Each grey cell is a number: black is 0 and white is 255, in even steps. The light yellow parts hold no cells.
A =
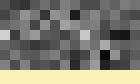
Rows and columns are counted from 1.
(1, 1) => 82
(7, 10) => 155
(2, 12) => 121
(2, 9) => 109
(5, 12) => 105
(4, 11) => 70
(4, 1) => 209
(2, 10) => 134
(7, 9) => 107
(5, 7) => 120
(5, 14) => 101
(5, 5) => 67
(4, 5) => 89
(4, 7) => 67
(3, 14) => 117
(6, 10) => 136
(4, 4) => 152
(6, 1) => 87
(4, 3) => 128
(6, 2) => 122
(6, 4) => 88
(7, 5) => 84
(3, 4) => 69
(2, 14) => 72
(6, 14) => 91
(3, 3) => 127
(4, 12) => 27
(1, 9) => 75
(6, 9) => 70

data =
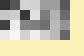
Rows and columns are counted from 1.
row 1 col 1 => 51
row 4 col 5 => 206
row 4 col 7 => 102
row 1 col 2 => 86
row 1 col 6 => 157
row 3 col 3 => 132
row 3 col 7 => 147
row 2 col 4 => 223

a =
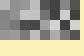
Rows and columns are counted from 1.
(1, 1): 184
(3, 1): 134
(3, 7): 64
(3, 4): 70
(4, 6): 172
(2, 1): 132
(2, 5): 114
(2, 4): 194
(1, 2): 144

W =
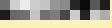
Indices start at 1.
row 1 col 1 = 111
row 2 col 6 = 124
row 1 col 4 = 204
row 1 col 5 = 196
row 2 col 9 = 35
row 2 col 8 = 203
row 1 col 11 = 28

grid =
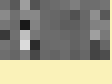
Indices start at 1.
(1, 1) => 112
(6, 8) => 93
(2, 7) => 98
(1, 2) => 89
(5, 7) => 109
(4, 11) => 121
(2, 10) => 143
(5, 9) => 107
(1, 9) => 109
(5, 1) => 116
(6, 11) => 77
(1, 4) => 83
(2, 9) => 104
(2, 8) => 81
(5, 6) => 108
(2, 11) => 88
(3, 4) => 131
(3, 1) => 118
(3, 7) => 94
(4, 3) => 191
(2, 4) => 136

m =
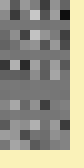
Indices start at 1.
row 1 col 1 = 163
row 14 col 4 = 115
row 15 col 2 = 165
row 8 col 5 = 94
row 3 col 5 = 116
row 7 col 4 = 161
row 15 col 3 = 147
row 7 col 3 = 41
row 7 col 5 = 97
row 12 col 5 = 118
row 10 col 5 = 120
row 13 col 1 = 90
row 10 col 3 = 119
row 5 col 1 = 99
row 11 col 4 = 145
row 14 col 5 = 110
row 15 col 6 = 125
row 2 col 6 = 158
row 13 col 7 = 59
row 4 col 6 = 124
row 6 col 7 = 119
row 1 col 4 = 126
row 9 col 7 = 119
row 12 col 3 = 119
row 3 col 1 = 119
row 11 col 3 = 104
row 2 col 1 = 138
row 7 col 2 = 177
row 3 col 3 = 118
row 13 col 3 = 142
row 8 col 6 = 165
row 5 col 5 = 84

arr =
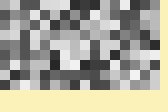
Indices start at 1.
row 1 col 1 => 169
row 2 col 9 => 70
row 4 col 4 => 222
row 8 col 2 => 50
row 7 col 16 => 71
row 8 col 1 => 205
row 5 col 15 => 94
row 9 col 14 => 151
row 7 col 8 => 241
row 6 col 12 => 46
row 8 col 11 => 152
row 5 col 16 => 44
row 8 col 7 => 89
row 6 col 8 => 191
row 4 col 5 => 168
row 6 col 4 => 123
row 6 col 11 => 211
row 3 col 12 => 230
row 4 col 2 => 215
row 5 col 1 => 117
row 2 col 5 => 87
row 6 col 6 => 55
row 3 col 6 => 55
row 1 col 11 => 191
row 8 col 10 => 76
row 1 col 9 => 59
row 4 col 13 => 130
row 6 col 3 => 83
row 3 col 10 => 176
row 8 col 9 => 83
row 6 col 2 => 135
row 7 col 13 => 96
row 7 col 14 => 134
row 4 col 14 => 109
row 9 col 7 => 133
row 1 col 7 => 227
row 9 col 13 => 219
